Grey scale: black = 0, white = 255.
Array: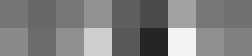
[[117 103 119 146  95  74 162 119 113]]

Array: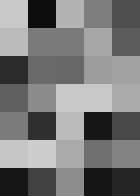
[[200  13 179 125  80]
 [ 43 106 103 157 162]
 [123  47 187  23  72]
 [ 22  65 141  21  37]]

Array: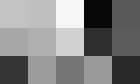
[[194 191 246   7  89]
 [ 53 156 117 154  41]]

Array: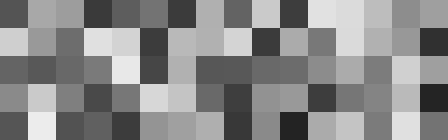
[[ 84 168 157  58  93 115  59 176  99 202  61 225 219 189 141 159]
 [100  88 104 122 232  70 177  87  88 105 108 140 171 124 208 159]
 [ 85 236  82  96  60 148 160 175  56 138  35 171 196 123 224 115]]

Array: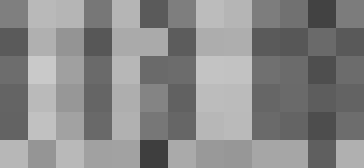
[[127 185 181 119 181  90 126 188 181 125 113  66 124]
 [109 201 160 106 183 106 108 195 194 112 107  78 108]
 [ 99 193 162 105 177 119 102 183 186 106 100  77 109]]

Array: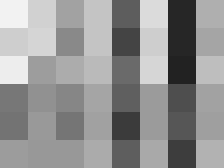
[[242 209 162 196  93 219  38 175]
 [237 157 172 186 106 214  34 190]
 [115 153 117 161  59 155  86 159]]
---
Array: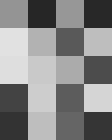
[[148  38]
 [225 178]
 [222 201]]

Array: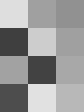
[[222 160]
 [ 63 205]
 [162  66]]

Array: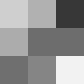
[[207 177]
 [172 109]
 [111 133]]

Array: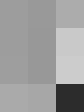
[[157 153]
 [157 152]
 [158 152]]

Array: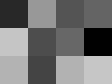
[[ 40 152]
 [197  77]
 [179  68]]

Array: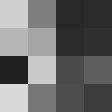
[[207 127]
 [182 165]
 [ 33 202]]
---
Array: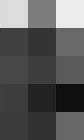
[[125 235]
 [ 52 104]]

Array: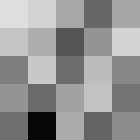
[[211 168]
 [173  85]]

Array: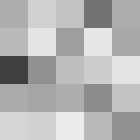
[[209 194]
 [228 158]]

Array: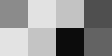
[[226 195]
 [196  12]]

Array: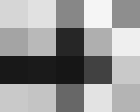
[[225 135]
 [185  38]]

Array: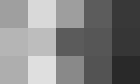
[[217 158]
 [189  91]]

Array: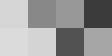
[[136 152]
 [212  82]]

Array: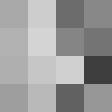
[[205 108]
 [212 133]]
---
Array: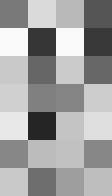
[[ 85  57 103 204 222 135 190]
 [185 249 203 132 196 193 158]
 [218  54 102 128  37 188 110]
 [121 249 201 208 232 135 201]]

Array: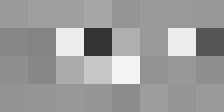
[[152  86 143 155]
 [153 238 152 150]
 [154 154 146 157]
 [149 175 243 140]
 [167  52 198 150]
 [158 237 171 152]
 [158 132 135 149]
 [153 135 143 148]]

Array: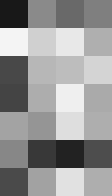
[[127 175 212 170 174  77 174]
 [105 232 189 239 222  34 225]
 [138 208 183 173 149  56 162]
 [ 24 244  72  68 163 135  74]]

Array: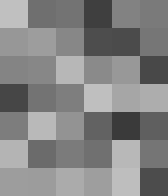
[[122 118  72 173  95 117  76]
 [130  75 152 166  58 184 190]
 [ 63  77 138 191  98 112 158]
 [115 135 183 126 147 123 171]
 [111 157 135 115 185 107 156]
 [192 151 132  70 125 180 157]]

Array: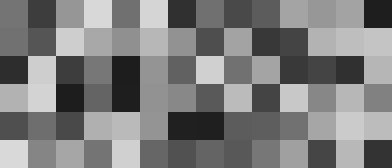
[[ 30 196 182 129 188  51]
 [163 190  48 183 203 184]
 [151 179  68 135 166  69]
 [164  68  57 200 113 160]
 [ 92  56 164  68  94 119]
 [ 73 163 113 187  92  88]
 [112  78 208  89  31 100]
 [ 48 146  97 136  32  81]
 [213 183 148 146 148 102]
 [112 144  29  30 186 208]
 [216 168 119 100 176 116]
 [150 206  61  29  73 166]
 [ 61  85 206 211 110 133]
 [116 113  45 178  79 217]]

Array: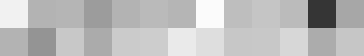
[[167 198]
 [ 53 172]
 [187 215]
 [197 200]
 [190 199]
 [251 222]
 [181 234]
 [186 205]
 [179 203]
 [156 171]
 [181 200]
 [179 148]
 [241 179]]

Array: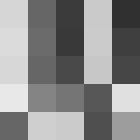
[[ 48  63  70 224 157]
 [202 203 199  87  79]
 [ 59  57  73 117 203]
 [102 107 102 132 207]
 [214 219 215 232 102]]

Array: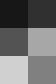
[[ 48 167 128]
 [ 23  83 208]]
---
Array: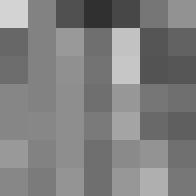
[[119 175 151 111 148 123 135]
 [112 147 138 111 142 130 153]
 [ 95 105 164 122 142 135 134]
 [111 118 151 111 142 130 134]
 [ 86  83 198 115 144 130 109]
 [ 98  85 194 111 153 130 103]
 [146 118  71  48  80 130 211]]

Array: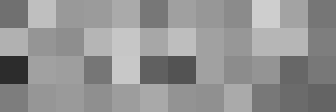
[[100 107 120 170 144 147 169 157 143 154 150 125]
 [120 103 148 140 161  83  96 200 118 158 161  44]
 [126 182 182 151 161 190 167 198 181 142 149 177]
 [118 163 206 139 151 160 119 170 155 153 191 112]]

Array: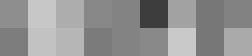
[[170 119 201 137 131 123 182 194 125]
 [130 119 162  61 131 136 173 199 142]]

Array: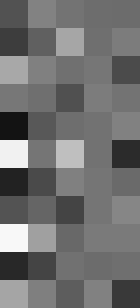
[[ 57 129  93 127 165]
 [111 108 113  68  40]
 [122 122 104 160 248]
 [134 117  68 101  83]
 [106 117 128  74  34]
 [ 43 114 191 117 241]
 [129 114 110  88  19]
 [115 124  80 111 119]
 [ 75 118 112 128 168]
 [124 111 166  96  61]
 [108 109 115 130  82]]

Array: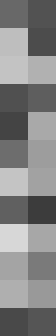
[[ 85  73]
 [153 175]
 [122 164]
 [167 215]
 [ 60  96]
 [162 196]
 [157 109]
 [169  68]
 [ 94  80]
 [177 195]
 [ 76 190]
 [ 82 104]]

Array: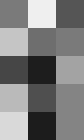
[[132  28 217]
 [132  79 186]
 [163  29  70]
 [122 110 197]
 [ 85 239 122]]
